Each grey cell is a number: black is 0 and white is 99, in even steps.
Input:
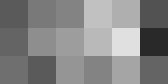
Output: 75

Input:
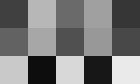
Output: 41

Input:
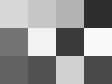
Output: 77

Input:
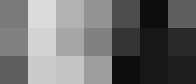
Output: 30

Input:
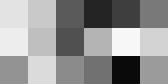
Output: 14

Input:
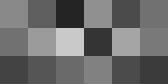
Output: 56
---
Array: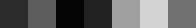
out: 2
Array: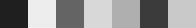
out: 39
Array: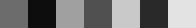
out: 62
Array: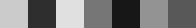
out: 87
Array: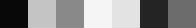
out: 53
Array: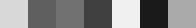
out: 44
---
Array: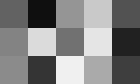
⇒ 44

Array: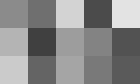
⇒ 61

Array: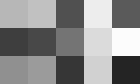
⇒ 45

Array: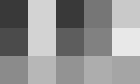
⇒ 36

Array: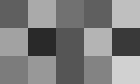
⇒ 33

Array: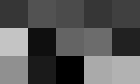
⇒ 39

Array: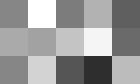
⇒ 76
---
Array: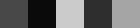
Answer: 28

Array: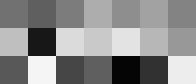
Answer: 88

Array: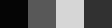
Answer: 19

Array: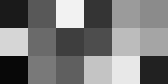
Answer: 83

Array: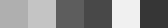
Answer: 68

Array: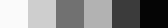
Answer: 69
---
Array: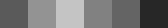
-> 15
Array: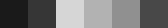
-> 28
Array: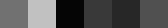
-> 31
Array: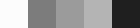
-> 12
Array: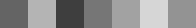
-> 57
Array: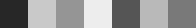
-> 47
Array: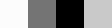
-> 78
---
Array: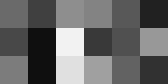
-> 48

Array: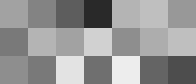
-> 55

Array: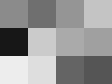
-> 92

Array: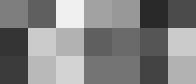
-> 23

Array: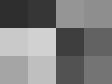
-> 64

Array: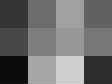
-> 5

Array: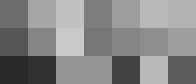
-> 16

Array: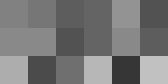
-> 67

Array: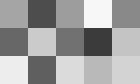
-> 92
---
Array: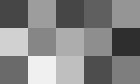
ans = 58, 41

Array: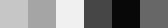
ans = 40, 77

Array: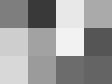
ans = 66, 84

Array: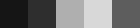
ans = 36, 8

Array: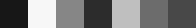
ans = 28, 9

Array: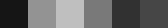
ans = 27, 8
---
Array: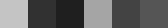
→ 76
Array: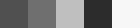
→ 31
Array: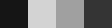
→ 8
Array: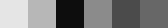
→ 89
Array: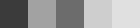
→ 23
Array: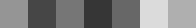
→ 58
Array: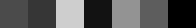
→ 29
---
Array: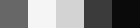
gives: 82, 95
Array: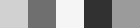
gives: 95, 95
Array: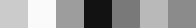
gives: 7, 97
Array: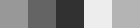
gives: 19, 92
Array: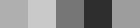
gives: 46, 78
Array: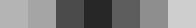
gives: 15, 80
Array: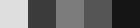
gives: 48, 86
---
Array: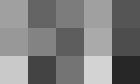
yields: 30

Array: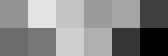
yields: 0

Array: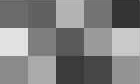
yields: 78

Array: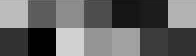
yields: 19

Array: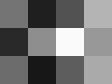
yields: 59

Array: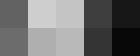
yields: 3

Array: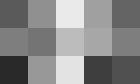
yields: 49

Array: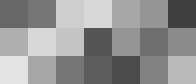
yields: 54

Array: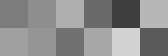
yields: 35
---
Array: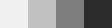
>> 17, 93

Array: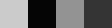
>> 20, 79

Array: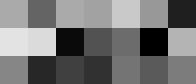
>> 12, 52

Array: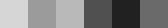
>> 41, 83

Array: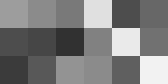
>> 40, 23

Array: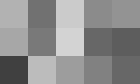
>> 57, 25

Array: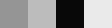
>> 91, 58
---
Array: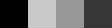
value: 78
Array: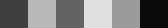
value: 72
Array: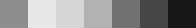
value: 90
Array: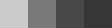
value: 47
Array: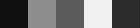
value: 55
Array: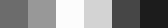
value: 59
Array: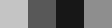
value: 34
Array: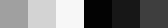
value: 82
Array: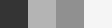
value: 70
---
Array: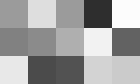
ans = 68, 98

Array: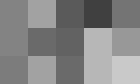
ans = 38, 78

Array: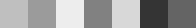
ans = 50, 92

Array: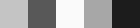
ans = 97, 97

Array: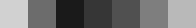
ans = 21, 81

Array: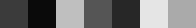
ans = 33, 89

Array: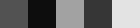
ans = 63, 88

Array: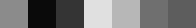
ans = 87, 87

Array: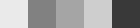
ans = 64, 91
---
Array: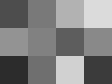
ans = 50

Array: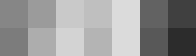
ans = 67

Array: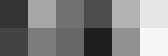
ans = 48

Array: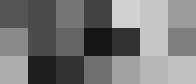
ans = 29

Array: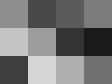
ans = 61

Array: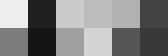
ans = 8

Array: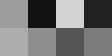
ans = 55

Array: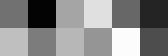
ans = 48
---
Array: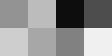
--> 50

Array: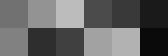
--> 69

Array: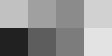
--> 48

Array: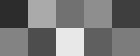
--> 37

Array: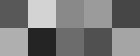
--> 31

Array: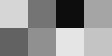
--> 89

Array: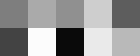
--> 91

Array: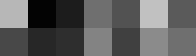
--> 54
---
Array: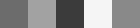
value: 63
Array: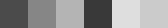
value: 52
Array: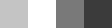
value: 99
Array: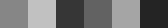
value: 75
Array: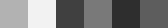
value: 94
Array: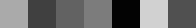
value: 25
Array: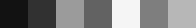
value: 19
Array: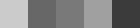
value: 40
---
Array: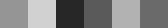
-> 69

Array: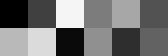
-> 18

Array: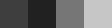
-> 46

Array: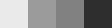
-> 50

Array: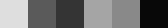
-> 53

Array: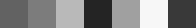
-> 96

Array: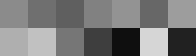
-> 83

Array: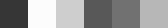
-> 44

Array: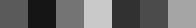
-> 29
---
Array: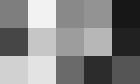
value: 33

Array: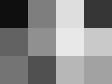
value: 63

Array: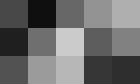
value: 18

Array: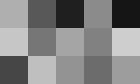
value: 61

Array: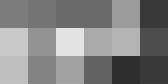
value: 22

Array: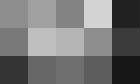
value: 9
